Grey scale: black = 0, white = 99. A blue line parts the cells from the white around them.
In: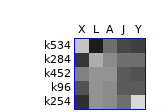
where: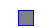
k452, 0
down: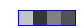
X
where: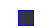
k284, 0
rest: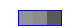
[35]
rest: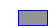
[35 32]

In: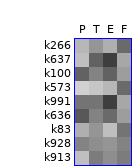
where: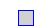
k573, 0
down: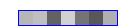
P

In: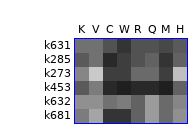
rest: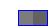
[60 41 52]
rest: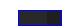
[38]
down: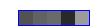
Q
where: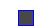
k631, 6

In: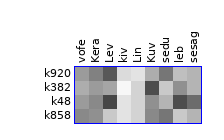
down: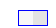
kiv
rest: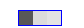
[67 46 74 70]
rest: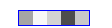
[56 70]
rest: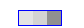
[70 30 42]

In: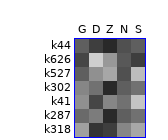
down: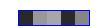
Z
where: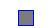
k287, 1
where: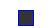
k318, 1

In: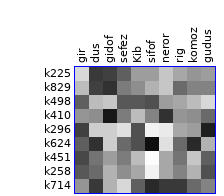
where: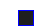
k296, 9
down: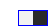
sifof
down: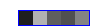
gudus
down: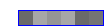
rig

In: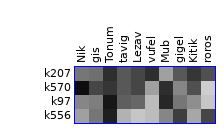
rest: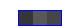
[62 18 52 31 80]
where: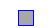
k556, 8
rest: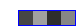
[31 80]
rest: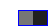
[69 77 73 52 24 65 27]
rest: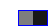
[37 40 73 15 46 55 77]
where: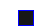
k97, 2

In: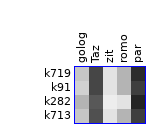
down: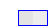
zit
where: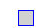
k91, 0
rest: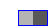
[92 88 14]
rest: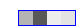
[14]
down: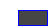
Taz

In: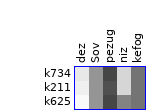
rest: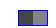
[45]
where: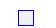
k211, 0

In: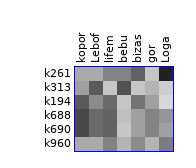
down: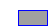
bizas
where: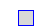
k194, 6
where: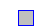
k688, 3

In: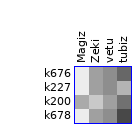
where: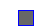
k676, 3
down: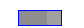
vetu
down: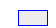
Magiz
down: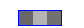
tubiz
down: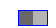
tubiz
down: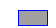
Zeki

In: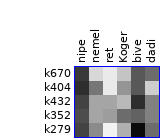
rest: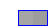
[42 38 50]
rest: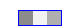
[ 4 42]
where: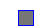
k404, 1
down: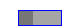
nemel
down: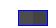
nipe
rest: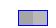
[18 50]
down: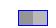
Koger

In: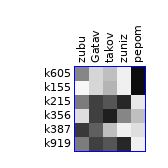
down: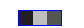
takov
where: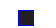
k356, 2
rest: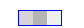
[5]
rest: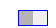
[5]
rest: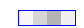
[5]

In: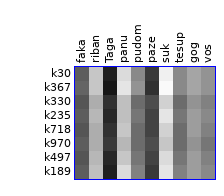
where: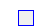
k30, 6
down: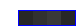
Taga
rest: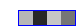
[26 85 46 61 50]

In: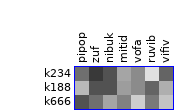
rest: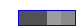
[39 68]
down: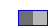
pipop
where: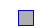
k188, 6
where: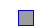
k188, 3
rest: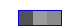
[39 68]

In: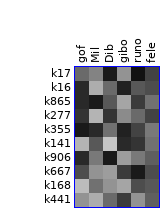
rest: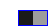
[47 37]
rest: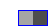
[34]
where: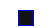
k17, 4

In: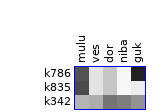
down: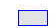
ves
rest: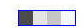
[92]
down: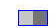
dor
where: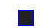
k786, 4
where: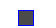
k835, 0

